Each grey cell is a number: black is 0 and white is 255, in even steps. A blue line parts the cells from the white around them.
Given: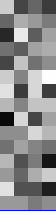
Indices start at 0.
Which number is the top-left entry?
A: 204
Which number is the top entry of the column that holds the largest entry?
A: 60
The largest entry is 254
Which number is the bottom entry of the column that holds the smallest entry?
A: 153
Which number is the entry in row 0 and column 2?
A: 102
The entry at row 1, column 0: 102
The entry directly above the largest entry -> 142
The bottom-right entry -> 142
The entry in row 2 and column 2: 93
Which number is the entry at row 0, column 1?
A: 69
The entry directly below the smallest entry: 142
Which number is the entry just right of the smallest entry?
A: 215

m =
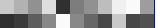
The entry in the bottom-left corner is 48
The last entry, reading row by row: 81
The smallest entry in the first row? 48
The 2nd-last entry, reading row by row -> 71
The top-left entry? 201
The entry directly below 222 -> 136

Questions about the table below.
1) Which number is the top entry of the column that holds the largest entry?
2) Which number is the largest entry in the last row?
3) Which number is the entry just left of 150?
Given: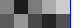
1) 204
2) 150
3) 92

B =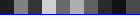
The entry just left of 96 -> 174
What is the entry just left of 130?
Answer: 30
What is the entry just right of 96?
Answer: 42

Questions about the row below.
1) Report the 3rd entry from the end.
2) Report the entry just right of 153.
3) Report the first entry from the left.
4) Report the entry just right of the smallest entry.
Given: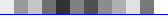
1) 225
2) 197
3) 236
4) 130

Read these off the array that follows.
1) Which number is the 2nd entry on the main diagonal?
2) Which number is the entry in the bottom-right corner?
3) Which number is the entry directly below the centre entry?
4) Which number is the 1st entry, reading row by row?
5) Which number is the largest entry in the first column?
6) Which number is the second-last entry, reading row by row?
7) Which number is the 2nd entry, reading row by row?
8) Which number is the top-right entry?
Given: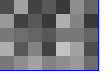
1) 66
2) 109
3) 66
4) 77
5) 174
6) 153
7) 162
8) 100

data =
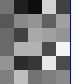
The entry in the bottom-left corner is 126
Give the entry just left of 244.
75
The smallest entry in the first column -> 87
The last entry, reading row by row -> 137
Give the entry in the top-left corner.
115
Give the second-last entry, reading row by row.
126
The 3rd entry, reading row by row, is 13
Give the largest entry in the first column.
148
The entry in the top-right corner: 65

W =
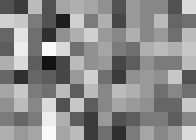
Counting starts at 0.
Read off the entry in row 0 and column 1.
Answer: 59
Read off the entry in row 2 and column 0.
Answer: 102
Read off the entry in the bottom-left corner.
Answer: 175
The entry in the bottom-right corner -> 218
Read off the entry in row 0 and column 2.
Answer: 187
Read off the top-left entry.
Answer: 81
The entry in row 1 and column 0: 208
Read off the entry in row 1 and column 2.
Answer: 123
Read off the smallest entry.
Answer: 18
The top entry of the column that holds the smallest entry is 81
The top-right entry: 218
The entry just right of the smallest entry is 70
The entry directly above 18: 249

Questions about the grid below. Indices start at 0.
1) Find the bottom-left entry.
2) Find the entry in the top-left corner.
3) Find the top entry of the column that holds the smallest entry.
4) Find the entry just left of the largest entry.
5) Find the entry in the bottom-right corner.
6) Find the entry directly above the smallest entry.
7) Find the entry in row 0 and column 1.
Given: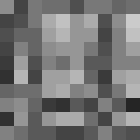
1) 129
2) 141
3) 110
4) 141
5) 79
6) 181
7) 68

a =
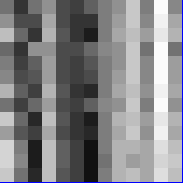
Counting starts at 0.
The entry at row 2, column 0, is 190
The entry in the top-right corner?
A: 135
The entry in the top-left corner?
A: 114
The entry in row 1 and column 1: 75
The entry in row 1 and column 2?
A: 75
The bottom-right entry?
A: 190
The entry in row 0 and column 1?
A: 52
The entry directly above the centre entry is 75
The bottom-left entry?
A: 200
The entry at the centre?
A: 40
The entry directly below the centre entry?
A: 96
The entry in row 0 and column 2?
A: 114
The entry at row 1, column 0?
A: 145
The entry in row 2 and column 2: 52
